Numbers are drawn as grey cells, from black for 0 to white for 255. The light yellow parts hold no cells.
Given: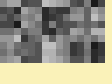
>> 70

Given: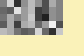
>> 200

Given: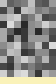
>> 153

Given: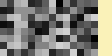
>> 158

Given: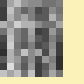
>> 115

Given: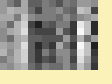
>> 56

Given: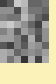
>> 172

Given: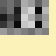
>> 127
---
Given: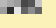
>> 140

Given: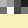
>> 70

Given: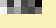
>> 70

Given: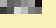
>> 128

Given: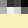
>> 212

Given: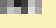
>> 222

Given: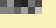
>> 75
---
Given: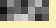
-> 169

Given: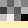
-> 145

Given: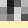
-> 52

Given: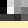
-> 245

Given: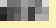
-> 63

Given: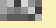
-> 148

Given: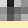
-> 73

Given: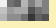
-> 82

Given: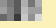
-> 187
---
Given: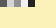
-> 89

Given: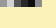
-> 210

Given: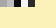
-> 167

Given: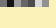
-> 160

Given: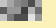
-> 122

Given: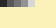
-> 39

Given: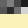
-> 28
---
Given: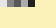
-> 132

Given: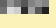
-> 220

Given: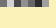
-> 211

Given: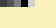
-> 84

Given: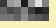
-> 116

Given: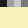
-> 161

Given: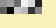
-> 6

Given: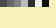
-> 104

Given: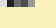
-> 34

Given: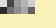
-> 113
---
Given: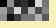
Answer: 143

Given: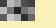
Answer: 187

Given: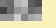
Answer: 107

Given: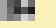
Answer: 95

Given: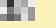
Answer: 50

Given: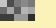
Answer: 77

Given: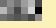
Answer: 141
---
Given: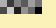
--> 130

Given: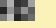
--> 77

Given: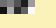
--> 83

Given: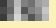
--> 197

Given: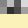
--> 89

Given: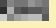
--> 90

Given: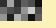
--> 63
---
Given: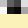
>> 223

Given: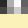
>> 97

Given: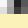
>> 88

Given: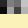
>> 195

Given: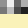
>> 174

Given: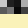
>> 173
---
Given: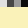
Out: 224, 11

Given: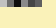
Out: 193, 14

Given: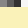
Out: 247, 50

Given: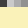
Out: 202, 62

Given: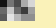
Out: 227, 18

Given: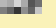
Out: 213, 53

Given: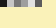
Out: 225, 24

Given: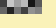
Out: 199, 23

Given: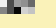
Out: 240, 6
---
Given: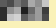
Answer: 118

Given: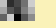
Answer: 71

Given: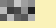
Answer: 198

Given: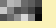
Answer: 172

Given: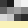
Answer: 226

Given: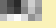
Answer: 42

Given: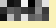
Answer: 29

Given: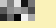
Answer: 227
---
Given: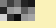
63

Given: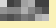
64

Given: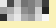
73

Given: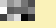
147

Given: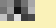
141

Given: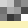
198

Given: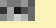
118
